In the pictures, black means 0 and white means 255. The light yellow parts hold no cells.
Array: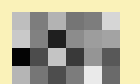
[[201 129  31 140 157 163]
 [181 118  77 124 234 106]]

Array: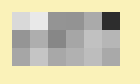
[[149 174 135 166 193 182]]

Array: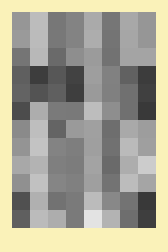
[[154 187 120 131 173 116 166 150]
 [ 95  61  87  66 158 129  97  60]
 [ 76 173 122 121 189 142 112  57]
 [148 195 131 126 159 113 186 159]
 [144 193 133 128 159 115 188 165]
 [ 95 187 173 122 227 179 110  62]]

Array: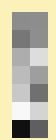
[[119 142]
 [187 158]
 [248 212]]

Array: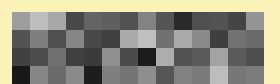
[[ 83 127  80 134  73  64 170 192 113 169 138  63 114 107]
 [ 24 134 107 138  29 127 117 142  86 129 123 189 119 124]]

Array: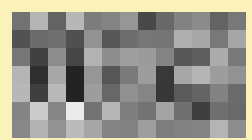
[[ 82 107 111  80 146  87 110 118 117 175 168 120 166]
 [181  47 167  35 150  87 122 157  56 167 181 157 146]
 [132 203 133 235 115 182 126 115 164 112  63 111 105]]

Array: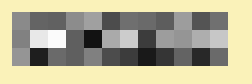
[[129 232 251  95  18 170 204  60 157 149 174 199]]

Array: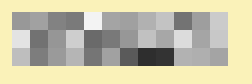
[[227 114 150 206 106 121 151 193 167 220 165 200]]
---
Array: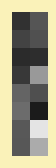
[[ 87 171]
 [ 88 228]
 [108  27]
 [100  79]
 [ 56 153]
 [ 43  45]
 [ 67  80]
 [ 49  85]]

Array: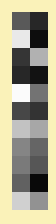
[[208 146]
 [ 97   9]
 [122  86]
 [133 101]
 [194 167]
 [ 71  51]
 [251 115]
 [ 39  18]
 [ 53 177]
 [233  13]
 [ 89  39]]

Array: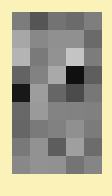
[[136 146 145 116 133]
 [121 146  93 159 108]
 [102 122 129 144 123]
 [104 154 131 130 128]
 [ 24 157 102  75 119]
 [ 99 130 169  16  94]
 [180 122 146 196 124]
 [167 136 144 144 106]
 [124  85 115 107 126]]

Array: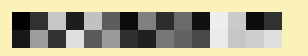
[[ 24 156  49 223  91 155  48  32 119  98  73 234 198 206 222]
 [  3  49 198  29 193  93  12 128  45 106  17 238 202  12  49]]

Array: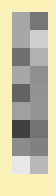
[[231 184]
 [140 129]
 [ 63 114]
 [159 149]
 [ 99 147]
 [167 143]
 [111 177]
 [167 206]
 [167 118]]

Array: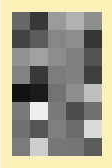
[[123 205 119 117  92]
 [113  86 127 107 218]
 [122 237 121  77 112]
 [ 18  27 114 141 191]
 [130  56 125 129  63]
 [145 161 141 128  84]
 [ 67  91 134 141  53]
 [103  56 154 177 142]]

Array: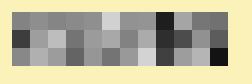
[[136 176 156 100 150 116 153 211  64 157 181  19]
 [ 61 158 189 116 155 168 130 171  46  76 145  92]
 [131 142 133 138 143 209 146 148  30 165 118 113]]

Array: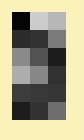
[[ 29  50 110]
 [ 60  56  54]
 [173 135  49]
 [138  83  28]
 [ 43  50 122]
 [  5 204 183]]
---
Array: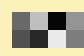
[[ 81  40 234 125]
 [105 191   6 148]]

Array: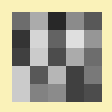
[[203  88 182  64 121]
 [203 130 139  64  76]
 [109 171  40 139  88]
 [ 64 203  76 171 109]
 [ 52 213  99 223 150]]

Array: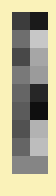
[[ 91  15]
 [ 60  26]
 [101  38]
 [133 133]
 [121 155]
 [ 72 166]
 [ 81 178]
 [101 189]
 [110 199]]

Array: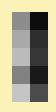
[[140  13]
 [129  25]
 [169  46]
 [187  55]
 [197  75]]

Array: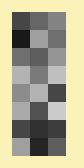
[[159  37  93]
 [ 70  49  60]
 [170  81 203]
 [111  93 149]
 [ 70 102 131]
 [179 122 191]
 [ 25 159 111]
 [140 179  70]]

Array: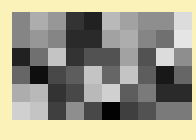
[[102  14  72  93 196 102 196  93  24 102]
 [ 33 112 196  51  82  82 162  82 220 142]
 [133 151 133  42  42 162 173 133 112 229]
 [133 173 151  51  33 185 162 142 142 220]
 [173 185  51  72 185 208  93 122  42  42]
 [208 196  63 142  72   2  63  82 122 122]]

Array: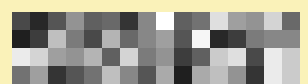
[[ 73  40  85 147  96 105  52 135 255  96 114 223 159 147 212 105]
 [ 31  61 191 123  73 180 105 135 159  85 246  40  61 123 135 135]
 [114 159  52  85 114 191 135  85 170  31 170 191 147  52 235 203]
 [235 212 159 147 180  96 212 123 147  61  96 203 223  73 235 203]]
